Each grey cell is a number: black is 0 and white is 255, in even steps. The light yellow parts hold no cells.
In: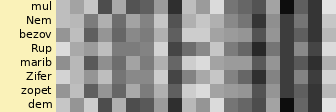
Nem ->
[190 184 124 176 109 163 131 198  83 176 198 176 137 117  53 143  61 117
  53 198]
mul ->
[190 163 198  77 169  83  95 155  47 190 155 219 117 102  83 163  13  95
  53 227]

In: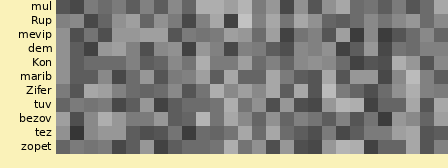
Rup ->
[129 137  72 101 145 159 101 145 123  72 129 167  66 194 129 167 116 167
 145 101  93 108 137 116 137 151 108 137]
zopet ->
[101 123 116 123  72  93 151  66  93 108 108 116 174 116 145  79 151  79
  72 151 180 174  66 101 101 167  85 129]

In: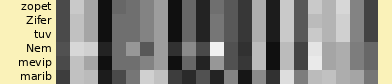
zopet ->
[ 74 201 165  16 103 111 131 157  16 103  35 111  88  55 173  28 201  88
 201 180 215 131  67]
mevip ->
[ 74 193 165  16 111 111 131 157  16 103  35 151  81  55 187  16 187  67
 234 165 173 125 103]
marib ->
[ 61 193 187  28  74 118 208 193  61  42  81  35 131  22 138  49 221 125
 187 193 173 165 118]
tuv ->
[ 74 193 165  16 111 111 131 157  16 103  35 118  88  55 173  28 201  88
 201 180 208 131  67]
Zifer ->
[ 74 193 165  16 111 111 131 157  16 103  35 118  88  55 173  28 201  88
 187 180 208 131  67]

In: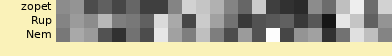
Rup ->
[132 155 140 184 126 120  96 218 169  70 203 161 114  57  82  88  96  57
  88  22 230 197  96 148]
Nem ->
[120 169 155  82  49 114  76 230 161 126 191 126  76 155  82 253  70 148
 161  49 114 224 191 132]
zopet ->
[140 148  76  96  70 102  63  63 132 210 197 177 132 102 203  63  49  42
 140 108 191 238 108 210]

